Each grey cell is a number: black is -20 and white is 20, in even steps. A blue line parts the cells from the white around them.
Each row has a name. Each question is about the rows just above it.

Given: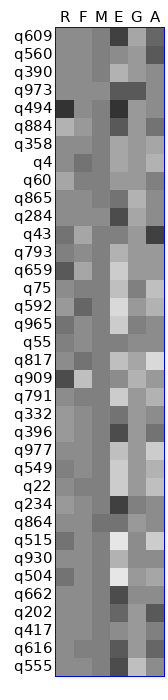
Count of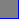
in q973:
0
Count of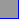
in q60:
2
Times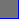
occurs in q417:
0
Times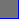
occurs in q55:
0
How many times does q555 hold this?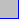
1
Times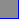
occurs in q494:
2

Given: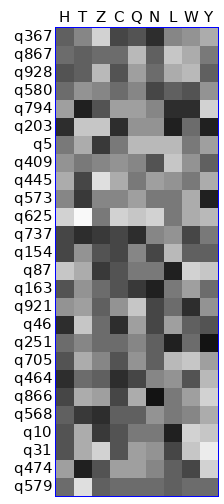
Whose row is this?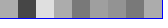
q445
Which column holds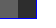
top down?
L
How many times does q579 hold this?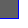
2
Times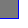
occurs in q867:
1
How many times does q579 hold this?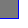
0
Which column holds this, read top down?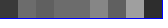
Z

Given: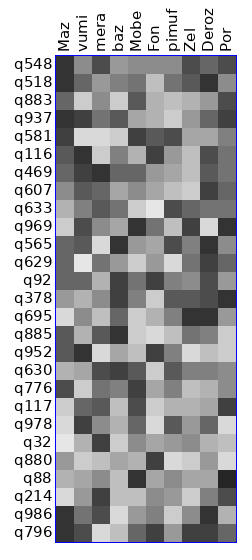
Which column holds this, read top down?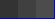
Deroz
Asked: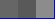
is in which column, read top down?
mera
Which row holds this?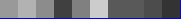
q378
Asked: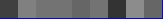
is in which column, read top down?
Por
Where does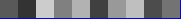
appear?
q116
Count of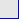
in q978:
0
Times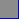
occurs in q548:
4

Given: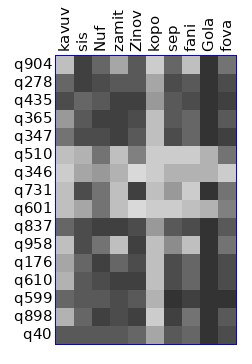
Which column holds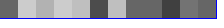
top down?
fani
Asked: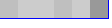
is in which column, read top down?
kopo
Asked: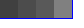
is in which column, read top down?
Zinov
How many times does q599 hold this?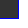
3
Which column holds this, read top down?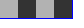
Gola
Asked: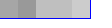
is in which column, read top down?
kopo
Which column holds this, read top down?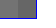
fani

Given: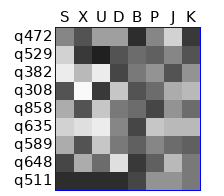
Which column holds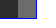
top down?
B
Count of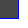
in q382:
1
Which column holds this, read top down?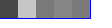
D
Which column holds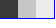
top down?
U
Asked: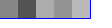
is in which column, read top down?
J
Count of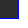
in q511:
4
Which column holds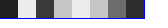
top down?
U

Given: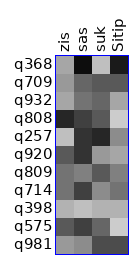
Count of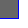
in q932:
1
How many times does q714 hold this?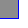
1
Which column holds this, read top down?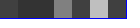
sas
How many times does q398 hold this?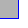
3
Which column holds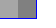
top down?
Sitip

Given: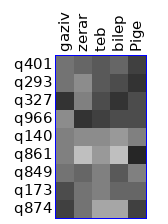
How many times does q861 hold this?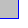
2
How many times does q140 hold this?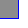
2
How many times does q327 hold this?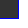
2
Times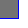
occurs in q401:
1
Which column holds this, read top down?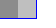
zerar
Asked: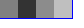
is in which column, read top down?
zerar
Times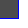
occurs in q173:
1

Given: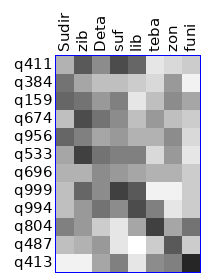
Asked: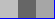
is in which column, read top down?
Sudir
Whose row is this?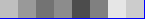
q994
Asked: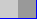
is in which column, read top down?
Deta

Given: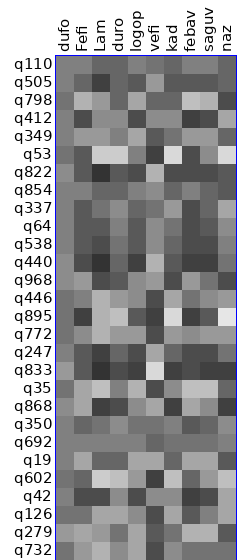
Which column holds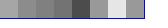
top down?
naz
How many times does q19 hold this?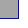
5
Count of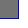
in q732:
4

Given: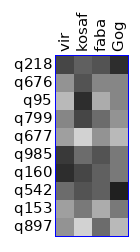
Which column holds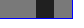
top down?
Gog
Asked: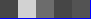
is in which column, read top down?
kosaf
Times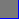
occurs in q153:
2
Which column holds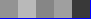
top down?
vir
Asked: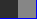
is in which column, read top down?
Gog
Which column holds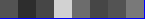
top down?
kosaf

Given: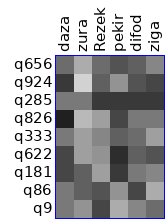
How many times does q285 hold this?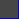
0
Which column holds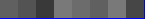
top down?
difod
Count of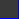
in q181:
1

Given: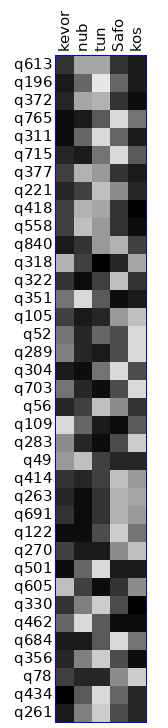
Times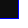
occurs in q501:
1
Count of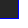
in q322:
0

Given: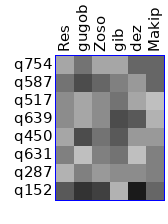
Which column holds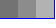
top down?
gib
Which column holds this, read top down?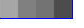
gib

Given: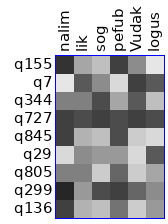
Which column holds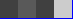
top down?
Vudak
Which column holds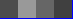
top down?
pefub
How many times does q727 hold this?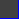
3
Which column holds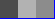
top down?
lik
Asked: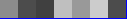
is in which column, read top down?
sog
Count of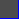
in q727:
3
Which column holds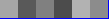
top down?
lik

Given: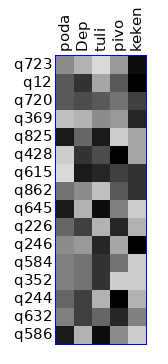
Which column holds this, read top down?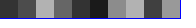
Dep
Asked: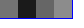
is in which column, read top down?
poda
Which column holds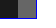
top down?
poda
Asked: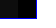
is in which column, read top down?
keken
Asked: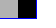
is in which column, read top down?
keken

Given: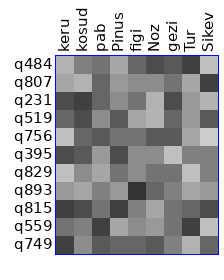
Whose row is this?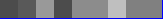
q395
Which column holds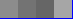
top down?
Noz
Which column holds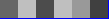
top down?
keru
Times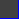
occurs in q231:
1

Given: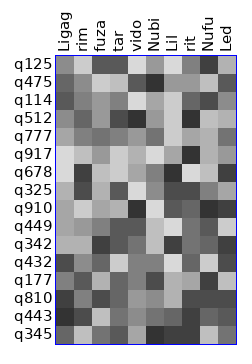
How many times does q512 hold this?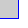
1
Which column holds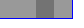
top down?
fuza

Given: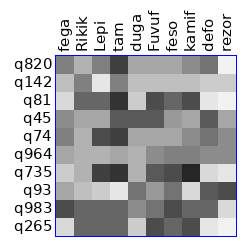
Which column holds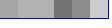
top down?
duga
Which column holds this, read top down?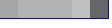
Rikik
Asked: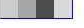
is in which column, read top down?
fega
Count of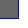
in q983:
5
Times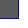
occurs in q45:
4
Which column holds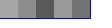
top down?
Fuvuf
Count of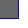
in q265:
4

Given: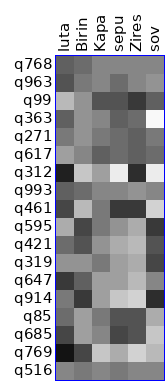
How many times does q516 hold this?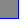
4
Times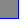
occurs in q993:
3
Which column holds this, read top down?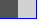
Zires
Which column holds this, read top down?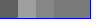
Kapa
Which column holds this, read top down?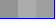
sepu
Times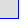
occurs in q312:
0
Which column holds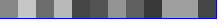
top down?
Birin

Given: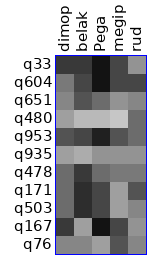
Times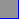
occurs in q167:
1
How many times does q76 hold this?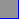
0
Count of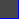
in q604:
3
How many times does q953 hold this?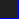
1
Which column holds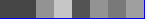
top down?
megip
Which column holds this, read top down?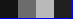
Pega

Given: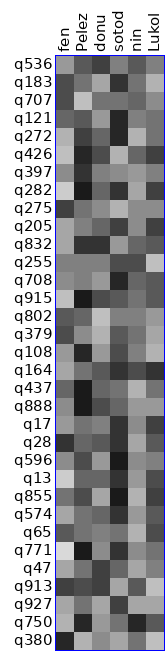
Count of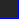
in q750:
2
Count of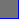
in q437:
2
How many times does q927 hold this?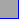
4
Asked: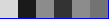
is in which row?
q771
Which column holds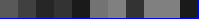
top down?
Pelez

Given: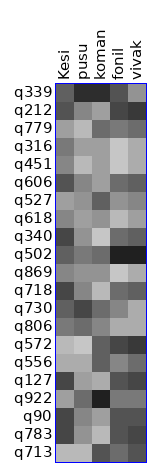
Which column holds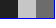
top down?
fonil
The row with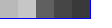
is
q572
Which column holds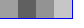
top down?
koman
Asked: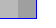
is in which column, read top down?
pusu
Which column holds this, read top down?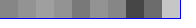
pusu
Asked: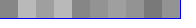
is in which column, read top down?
pusu

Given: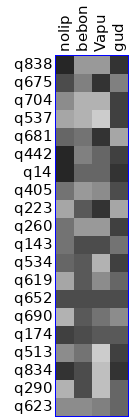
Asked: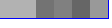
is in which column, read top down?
bebon
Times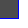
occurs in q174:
1
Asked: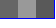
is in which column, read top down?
bebon
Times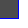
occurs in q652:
4

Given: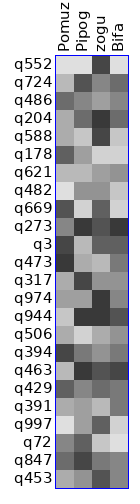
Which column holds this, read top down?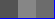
Pipog
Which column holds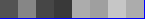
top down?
Pomuz
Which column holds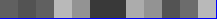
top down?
zogu

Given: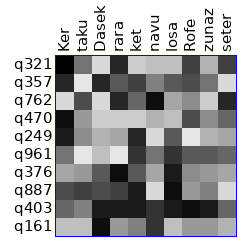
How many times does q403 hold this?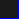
5
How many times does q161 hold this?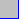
3
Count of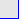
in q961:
2
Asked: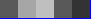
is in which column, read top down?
losa
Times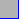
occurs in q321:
1
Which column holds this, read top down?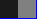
ket
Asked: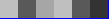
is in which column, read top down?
losa

